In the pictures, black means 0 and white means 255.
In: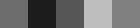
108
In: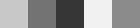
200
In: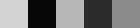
210
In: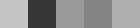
196
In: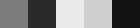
124
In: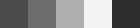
74
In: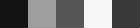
19
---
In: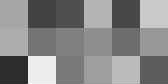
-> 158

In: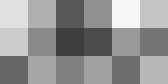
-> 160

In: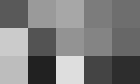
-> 222

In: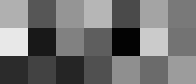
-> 143

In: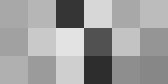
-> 45

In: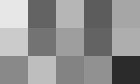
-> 131

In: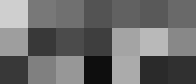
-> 171

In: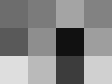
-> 186

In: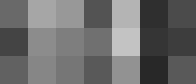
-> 146
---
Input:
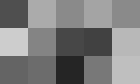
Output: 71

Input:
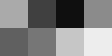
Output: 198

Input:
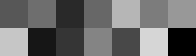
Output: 53

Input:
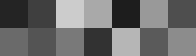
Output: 121

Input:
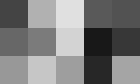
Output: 211

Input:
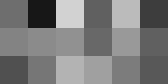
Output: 145
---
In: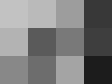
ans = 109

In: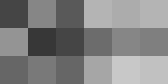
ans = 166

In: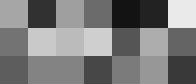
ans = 123

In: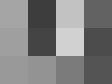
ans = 147

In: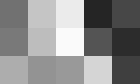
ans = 153

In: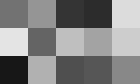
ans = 79

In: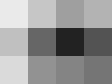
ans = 146
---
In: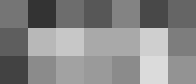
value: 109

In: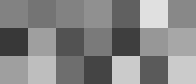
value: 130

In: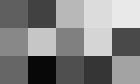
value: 184

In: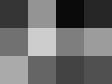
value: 10

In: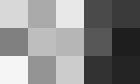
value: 232

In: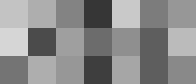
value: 131
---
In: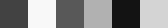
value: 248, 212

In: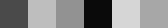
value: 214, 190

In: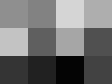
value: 213, 195

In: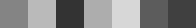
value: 215, 186

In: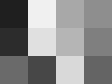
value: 240, 224

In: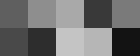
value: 196, 182

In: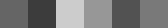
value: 204, 151
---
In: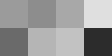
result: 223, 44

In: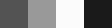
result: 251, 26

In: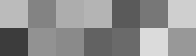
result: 219, 60

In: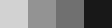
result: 210, 24

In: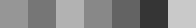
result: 201, 53

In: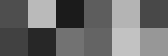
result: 194, 27

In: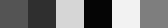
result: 242, 5

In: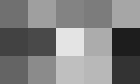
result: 228, 29

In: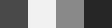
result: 241, 38

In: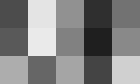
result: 234, 31
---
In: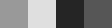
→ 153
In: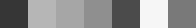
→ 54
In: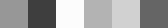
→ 151
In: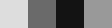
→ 221
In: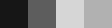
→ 22
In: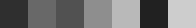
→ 47
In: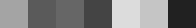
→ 164
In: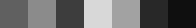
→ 96
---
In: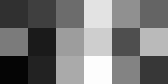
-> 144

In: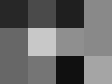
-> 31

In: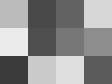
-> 98

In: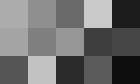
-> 201

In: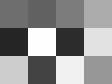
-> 124

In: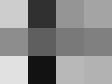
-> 149
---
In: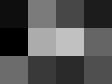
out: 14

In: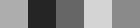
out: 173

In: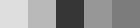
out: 222

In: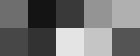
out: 110

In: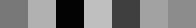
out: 120

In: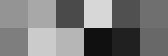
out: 148

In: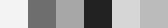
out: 243

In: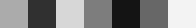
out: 171

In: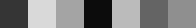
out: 53

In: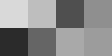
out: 217
